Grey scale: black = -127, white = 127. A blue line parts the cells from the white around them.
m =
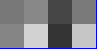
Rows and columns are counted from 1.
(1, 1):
-7
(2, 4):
70
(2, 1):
5
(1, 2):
8

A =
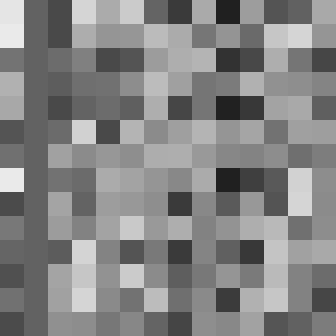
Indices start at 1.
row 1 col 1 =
101
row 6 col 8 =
31
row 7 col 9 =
25
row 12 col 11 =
-5
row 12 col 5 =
18
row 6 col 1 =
-43
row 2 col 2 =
-29
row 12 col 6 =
75
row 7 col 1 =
-15
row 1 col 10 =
-95
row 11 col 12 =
68
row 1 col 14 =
41
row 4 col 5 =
-14
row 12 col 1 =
-47
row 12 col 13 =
2
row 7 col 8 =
46
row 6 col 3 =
-20
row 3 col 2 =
-29
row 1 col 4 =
85
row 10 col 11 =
46
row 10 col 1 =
-7
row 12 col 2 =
-29
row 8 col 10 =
-95
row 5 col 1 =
40
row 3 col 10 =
-77
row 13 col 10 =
-68
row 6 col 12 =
-13
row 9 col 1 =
-52
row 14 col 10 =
8
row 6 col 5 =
-54
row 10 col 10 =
19
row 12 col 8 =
-33
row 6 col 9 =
52
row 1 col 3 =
-54
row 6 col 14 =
30
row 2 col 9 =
-9

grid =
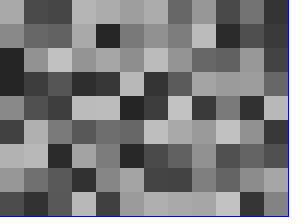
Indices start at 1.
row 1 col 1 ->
40
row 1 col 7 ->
43
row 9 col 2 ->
-77
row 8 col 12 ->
38
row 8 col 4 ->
-79
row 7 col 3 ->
-84
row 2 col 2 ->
-25
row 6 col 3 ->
-5
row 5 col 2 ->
-47
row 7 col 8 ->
-31
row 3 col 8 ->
20
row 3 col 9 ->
-24
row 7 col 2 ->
55
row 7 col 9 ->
16
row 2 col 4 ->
40
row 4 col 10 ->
27
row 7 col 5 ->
-4
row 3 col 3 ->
64
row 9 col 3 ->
-39
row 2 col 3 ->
-29
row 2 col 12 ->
-70
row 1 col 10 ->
-55
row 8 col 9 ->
-1
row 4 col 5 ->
-72
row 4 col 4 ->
-81
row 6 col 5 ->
-17
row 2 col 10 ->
-84
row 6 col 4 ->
-39
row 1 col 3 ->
-58

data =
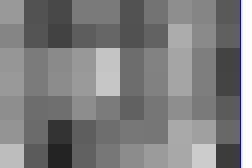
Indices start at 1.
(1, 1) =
25
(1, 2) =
-45
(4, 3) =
12
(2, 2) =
-43
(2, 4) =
-34
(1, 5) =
-5
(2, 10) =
-31
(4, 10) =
-59
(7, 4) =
-30
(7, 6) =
12
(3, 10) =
-60
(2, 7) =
-29
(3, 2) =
-4
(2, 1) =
5
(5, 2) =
-18
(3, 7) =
2
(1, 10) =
-38
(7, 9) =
76
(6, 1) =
20
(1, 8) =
14
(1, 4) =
-5
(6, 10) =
-23
